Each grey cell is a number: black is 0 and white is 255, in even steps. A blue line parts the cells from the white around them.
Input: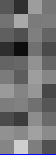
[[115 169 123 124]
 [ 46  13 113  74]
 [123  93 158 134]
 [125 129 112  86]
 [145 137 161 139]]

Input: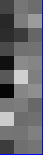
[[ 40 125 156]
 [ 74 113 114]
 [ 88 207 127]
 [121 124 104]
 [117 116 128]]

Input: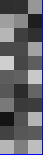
[[159 138  30]
 [ 74  74 163]
 [ 93  97 201]
 [121  58  60]
 [ 66  87  90]]

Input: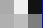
[[176 189 126]]

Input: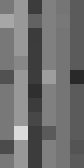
[[167 152  98 128 120  91]
 [120 152  60 128 117  91]
 [ 81 152  60 157 117  41]
 [120 152  60 128 117  91]
 [120 219  60  90 117  91]
 [120 152  60 128 117  91]]

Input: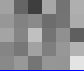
[[151 130 138 109 116 172]
 [133 119 162 127 151 178]]
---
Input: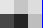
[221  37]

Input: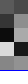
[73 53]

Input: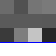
[122  90 126]

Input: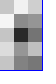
[207 139 197]

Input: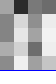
[108 143 230 173]

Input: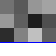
[163  29 130]

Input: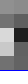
[139 114]

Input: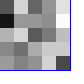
[225 142  90 113 155]

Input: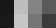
[ 90 118]
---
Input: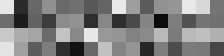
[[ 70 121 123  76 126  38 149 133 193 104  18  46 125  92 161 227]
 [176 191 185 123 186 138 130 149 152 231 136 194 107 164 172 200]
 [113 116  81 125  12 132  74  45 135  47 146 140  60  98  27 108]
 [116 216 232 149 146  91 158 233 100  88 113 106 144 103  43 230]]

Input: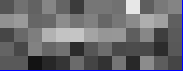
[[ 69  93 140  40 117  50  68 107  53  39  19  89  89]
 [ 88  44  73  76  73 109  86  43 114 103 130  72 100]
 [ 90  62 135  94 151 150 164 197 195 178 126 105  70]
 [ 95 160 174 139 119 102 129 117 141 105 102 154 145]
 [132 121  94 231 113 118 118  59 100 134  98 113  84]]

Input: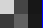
[[ 26  97  58]
 [ 23  69 213]]

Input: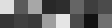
[[112  18  74 229 158  58  64  54]
 [ 75  62 101  45  40 167  90 223]]

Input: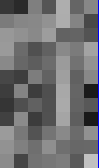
[[193  89 124 119 114  69 139]
 [104 103 111 143 111 128 146]
 [145 107 137 116  83 120 155]
 [ 25  94 165  81  60 139  65]
 [ 88  99 170  80  97  79  53]
 [ 26 101 168  79  61 132  61]
 [136  97 159  98 125  62  71]
 [147 114 155 108  93 103 137]
 [163 123 137  97  80 107 154]
 [ 83 100  98 157 137 145 152]
 [ 72 132 173 146 136 134 123]
 [135 101 174  85 127  42  55]]

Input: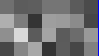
[[129  70  92  52 168 134  71]
 [153 108  91 164  91 217 143]
 [ 70 139 155 158  52 125 175]
 [ 75  91 117 117  94  92 112]]
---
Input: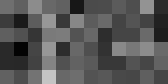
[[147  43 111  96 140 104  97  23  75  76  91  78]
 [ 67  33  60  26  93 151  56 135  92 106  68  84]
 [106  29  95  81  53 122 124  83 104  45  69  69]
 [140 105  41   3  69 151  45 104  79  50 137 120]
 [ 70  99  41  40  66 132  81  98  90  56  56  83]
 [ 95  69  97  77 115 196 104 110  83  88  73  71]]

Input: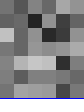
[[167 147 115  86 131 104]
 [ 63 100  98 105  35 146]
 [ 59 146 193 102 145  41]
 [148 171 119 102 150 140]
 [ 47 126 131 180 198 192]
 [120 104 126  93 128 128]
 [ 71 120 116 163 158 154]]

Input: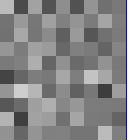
[[112 121 187  75 162  83 142  82 148]
 [165 126 115 153 119 160 128 148 123]
 [113 123 113 168 118 139  95 154  86]
 [100 133 150 124 161 155 104 128 123]
 [146 121 122 128 174 101 145 106 115]
 [167 123  68 102 125 121 167 126 195]
 [ 61 158 149 206 182 106 140  97 120]
 [123 122  87 107 159 175 135 151 124]
 [121 100 179  63 162 157 112 165 122]
 [187 127 146 102 148 128 129 117 117]]

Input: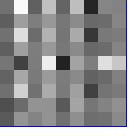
[[134 131 113 250  96 192 100 190  37]
 [108 134  94 158 126 152 119 139 105]
 [121 124 113 222 108 178 117 170  55]
 [108 133  95 159 125 152 120 138 104]
 [223 199 118  65 124 237  34 163 126]
 [106 129  99 167 122 155 124 138  98]
 [116 122 112 208 113 171 122 160  65]
 [131 145  79 107 147 146  89 164 118]
 [113 138  90 148 132 147 112 143 110]]

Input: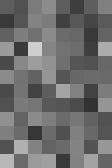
[[ 94 128  93  81 124 140  93  62]
 [ 70  90  57  84 131 124  64  88]
 [ 57 100  96 125 113 139 107 104]
 [ 62 172 154  58 206 132 114 108]
 [ 81 104  73 135 157 146 111  85]
 [107 106 138 114  98 149  85 103]
 [ 66 124  74 116  66  94 164 129]
 [ 50 149  81 122 117  88  85  75]
 [ 98  82 144  99 139 126 107 119]
 [104  84 127 107  54 107  80 128]
 [ 83 151  82 176 130  99 106 131]
 [163 100 183 106 155 160  57 130]]

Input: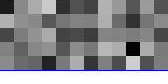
[[155  82  28 137 171 201  48  81  66 178 152  86]
 [117 138 176 144 136  87 118 130 128 175 107  50]
 [133  70  70 125 147 171  67  73  60 132 130 124]
 [171 122 130  97 135 145  86 140 120 183 173   3]
 [ 80 125 139 107 100  34 122 173  53 128  76 206]]
